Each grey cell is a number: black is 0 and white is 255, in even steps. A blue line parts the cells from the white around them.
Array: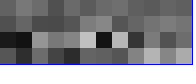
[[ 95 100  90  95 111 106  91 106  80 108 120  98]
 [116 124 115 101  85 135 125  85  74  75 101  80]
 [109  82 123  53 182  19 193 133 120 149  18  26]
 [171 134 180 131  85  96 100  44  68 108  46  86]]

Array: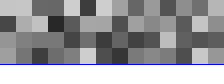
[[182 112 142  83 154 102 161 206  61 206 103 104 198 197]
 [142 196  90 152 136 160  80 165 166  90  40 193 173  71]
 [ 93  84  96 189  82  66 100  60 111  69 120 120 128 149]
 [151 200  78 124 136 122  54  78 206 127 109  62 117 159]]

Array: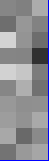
[[172 128 134]
 [130 151 110]
 [109 148 211]
 [ 48 132 133]
 [124 198 210]
 [113 175 134]
 [144 143 152]
 [169 146 157]
 [138 105 168]
 [166 153 115]]

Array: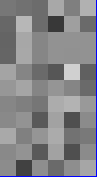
[[177 127 168 108 113 119]
 [106 159  56 108 183 103]
 [146 146 146 134 167 100]
 [146 145 146 134 168 101]
 [ 96 208  86 106 133 164]
 [106 133 149 133 165 151]
 [153 179 172 118 127 134]
 [139  79 162  89 147 137]
 [121 114 171 149 128 169]
 [139  79 162  89 147 137]
 [166 142 106 142  65 140]]

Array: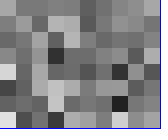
[[167 142 133 113  95 125 128 121 121 167]
 [117 137 145 120  89 173 180 104 155 126]
 [131 112 116 105 126 181  97 163 119 105]
 [173  90 140 129 109 109  49 148 111 136]
 [ 86 144  51 112  84 108 102 168 102 214]
 [118  92 153 152 123 172 193 171  97  70]
 [131 119  33 111 119 106 196  99 109  98]
 [163 141 207 125 160 173  58 114  78 225]]

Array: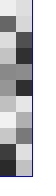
[[222 238]
 [215 102]
 [ 80 220]
 [ 48 195]
 [140 137]
 [ 47 150]
 [230 192]
 [176 241]
 [121 199]
 [223  61]
 [193  42]]
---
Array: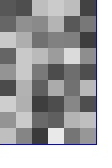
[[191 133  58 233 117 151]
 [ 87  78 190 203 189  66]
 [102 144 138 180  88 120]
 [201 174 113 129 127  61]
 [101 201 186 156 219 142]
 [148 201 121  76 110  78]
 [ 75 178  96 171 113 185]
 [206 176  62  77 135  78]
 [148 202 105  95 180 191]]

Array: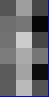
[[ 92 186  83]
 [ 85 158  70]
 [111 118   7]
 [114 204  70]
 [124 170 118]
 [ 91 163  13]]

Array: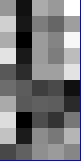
[[ 72  97 143 155 134]
 [150  17 171 153 255]
 [208  23 125 102 158]
 [172   0 155 132 247]
 [227  25 155 125 188]
 [ 88  44 160 160 227]
 [109  92  62  74  16]
 [170  89  96  93  42]
 [221   0  77  51 119]
 [194  27 140 120 181]]

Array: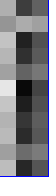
[[189  39  85]
 [175  61  97]
 [149 172 160]
 [195  33  81]
 [182  48  90]
 [161  99 119]
 [230   9  68]
 [197  30  80]
 [179  54  93]
 [186  43  87]
 [159 108 123]]

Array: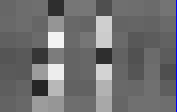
[[ 99 104 156 150 110 109 168 102 112 112 110]
 [103 109 111  46 118 119  79 111 110 107 116]
 [105 109 102 149 104 101 207 100 101  99 106]
 [ 96  99 107 243 106 118 204 106  88  92  98]
 [ 85  89  54 124 100 103  46  98  81 107  92]
 [ 90  89 156 237 100 103 211 102  85 110  79]
 [ 94 100  38 184  98  98 178 105 104 112  94]]

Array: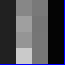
[[ 33 202 118   4]
 [ 33 135 121   4]
 [ 33 159 117   4]
 [ 33 149 118   4]]
